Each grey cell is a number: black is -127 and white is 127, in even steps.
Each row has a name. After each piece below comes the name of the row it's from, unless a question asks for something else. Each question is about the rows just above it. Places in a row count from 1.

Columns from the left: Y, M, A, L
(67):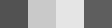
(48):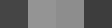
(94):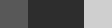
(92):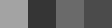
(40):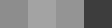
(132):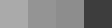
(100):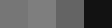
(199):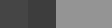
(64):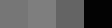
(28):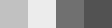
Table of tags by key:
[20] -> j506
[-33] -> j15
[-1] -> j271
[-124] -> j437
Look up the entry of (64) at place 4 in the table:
j437
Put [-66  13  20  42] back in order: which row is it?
(132)
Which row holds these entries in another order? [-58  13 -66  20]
(48)

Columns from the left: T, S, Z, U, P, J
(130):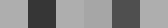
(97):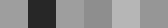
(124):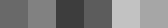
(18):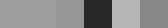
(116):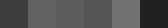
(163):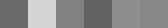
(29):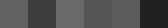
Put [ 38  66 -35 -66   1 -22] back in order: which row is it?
(124)
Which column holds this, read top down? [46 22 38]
J
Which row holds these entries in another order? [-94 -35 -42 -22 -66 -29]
(29)
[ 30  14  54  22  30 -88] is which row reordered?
(97)

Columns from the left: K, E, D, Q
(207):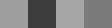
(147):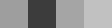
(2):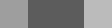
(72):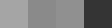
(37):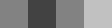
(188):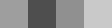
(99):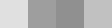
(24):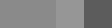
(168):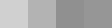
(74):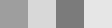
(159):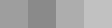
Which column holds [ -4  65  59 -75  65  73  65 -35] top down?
Q
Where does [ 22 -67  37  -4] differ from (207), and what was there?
1, [30]
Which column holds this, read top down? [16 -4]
D

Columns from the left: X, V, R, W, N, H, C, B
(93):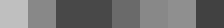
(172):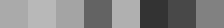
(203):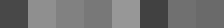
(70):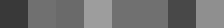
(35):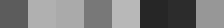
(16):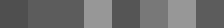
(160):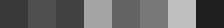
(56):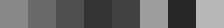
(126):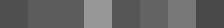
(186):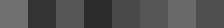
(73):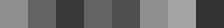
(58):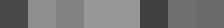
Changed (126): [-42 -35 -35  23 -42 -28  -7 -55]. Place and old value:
1, [-48]
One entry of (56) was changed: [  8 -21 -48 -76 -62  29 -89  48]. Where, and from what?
8, [56]
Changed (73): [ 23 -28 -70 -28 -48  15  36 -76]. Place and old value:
1, [15]
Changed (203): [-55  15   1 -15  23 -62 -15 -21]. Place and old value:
4, [-7]
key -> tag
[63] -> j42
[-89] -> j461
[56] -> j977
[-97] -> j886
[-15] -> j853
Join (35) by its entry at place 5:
j977
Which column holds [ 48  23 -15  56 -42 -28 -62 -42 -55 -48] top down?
N
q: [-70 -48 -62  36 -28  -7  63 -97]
(160)

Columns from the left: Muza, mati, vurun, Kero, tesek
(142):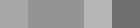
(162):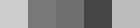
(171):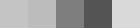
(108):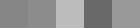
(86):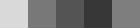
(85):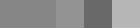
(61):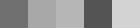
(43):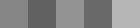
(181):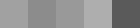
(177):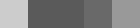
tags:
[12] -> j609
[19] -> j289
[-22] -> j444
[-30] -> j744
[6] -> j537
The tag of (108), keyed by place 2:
j609
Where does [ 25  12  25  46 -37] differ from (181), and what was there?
1, [33]
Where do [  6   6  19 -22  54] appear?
(85)
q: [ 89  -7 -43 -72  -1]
(86)
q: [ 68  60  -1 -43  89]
(171)

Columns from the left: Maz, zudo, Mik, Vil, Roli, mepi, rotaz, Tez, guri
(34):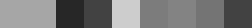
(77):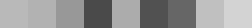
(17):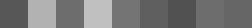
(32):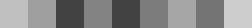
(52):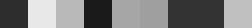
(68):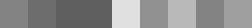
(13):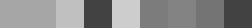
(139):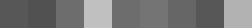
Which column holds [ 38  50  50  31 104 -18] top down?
zudo
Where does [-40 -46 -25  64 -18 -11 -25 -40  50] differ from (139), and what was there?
3, [-18]
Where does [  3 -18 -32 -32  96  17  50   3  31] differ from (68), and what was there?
7, [57]
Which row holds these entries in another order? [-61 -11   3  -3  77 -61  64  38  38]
(13)
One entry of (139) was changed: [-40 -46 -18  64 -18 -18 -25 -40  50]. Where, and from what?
6, [-11]
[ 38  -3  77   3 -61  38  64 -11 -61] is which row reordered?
(13)
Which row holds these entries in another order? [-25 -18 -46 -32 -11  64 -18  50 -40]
(17)

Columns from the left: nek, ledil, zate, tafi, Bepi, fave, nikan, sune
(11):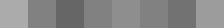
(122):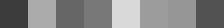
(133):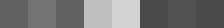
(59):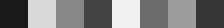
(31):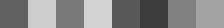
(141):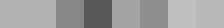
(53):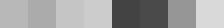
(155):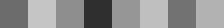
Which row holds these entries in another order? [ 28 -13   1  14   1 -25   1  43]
(11)
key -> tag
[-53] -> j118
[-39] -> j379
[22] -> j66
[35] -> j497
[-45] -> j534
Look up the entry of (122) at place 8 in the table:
j534
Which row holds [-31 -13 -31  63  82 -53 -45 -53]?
(133)
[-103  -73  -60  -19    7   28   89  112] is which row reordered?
(59)
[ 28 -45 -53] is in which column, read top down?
sune

